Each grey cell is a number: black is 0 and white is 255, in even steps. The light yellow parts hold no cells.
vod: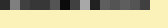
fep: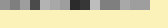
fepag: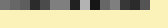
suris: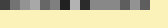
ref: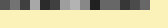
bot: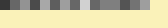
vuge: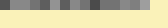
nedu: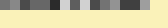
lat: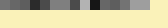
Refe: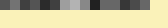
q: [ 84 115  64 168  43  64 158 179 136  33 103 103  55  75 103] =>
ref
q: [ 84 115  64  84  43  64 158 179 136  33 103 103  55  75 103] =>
Refe

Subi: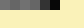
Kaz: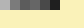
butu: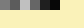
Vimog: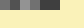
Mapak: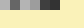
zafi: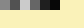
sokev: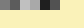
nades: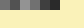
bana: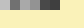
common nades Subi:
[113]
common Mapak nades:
[63]
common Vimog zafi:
[82]
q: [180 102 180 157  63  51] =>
Mapak

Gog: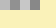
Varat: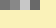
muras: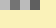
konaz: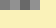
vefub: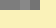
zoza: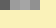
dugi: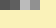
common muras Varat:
[116]
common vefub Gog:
[136]
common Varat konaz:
[105]
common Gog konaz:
[145]
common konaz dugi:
[145]
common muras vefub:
[116]
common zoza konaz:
[145]

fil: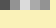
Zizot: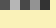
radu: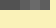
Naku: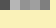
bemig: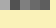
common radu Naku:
[82]
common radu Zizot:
[82]
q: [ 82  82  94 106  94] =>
radu

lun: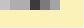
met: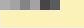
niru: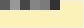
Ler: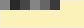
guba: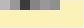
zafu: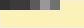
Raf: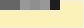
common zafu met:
[91]
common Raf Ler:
[102]
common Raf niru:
[152]
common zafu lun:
[59]
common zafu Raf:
[152]
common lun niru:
[123]

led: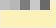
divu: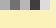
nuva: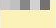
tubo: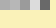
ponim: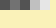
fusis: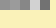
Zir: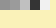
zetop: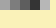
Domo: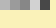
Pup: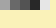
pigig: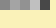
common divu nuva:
[114]
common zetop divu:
[183]
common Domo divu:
[183]
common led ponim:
[192]

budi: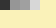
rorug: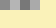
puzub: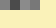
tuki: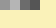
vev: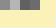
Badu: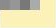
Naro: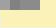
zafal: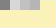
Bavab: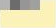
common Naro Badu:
[139]
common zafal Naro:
[129]

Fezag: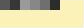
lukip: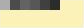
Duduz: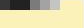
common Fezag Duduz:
[55]
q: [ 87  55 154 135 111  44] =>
Fezag

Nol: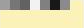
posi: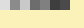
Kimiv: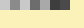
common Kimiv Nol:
[139]
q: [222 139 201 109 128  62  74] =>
posi
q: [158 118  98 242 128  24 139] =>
Nol

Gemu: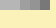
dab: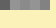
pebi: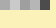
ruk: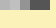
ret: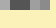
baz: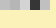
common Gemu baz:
[182]
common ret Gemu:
[159]
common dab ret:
[139]
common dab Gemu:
[148]
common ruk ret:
[85]
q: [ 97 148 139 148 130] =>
dab
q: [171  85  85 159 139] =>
ret

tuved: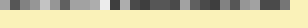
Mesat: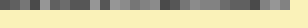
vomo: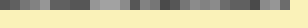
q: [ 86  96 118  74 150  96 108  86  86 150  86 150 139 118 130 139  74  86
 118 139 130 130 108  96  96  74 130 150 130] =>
Mesat
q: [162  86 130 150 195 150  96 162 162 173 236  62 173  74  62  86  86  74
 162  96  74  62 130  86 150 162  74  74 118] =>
tuved
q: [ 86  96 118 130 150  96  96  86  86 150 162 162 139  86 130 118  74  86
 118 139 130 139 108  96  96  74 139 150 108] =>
vomo

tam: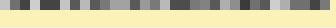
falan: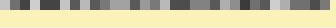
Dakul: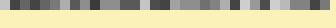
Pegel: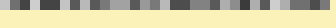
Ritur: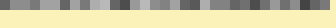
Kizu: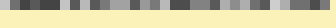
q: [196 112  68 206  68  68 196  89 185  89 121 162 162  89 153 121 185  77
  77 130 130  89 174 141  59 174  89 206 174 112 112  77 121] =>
Pegel
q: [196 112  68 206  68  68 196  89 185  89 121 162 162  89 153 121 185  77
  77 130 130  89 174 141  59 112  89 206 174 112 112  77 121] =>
falan

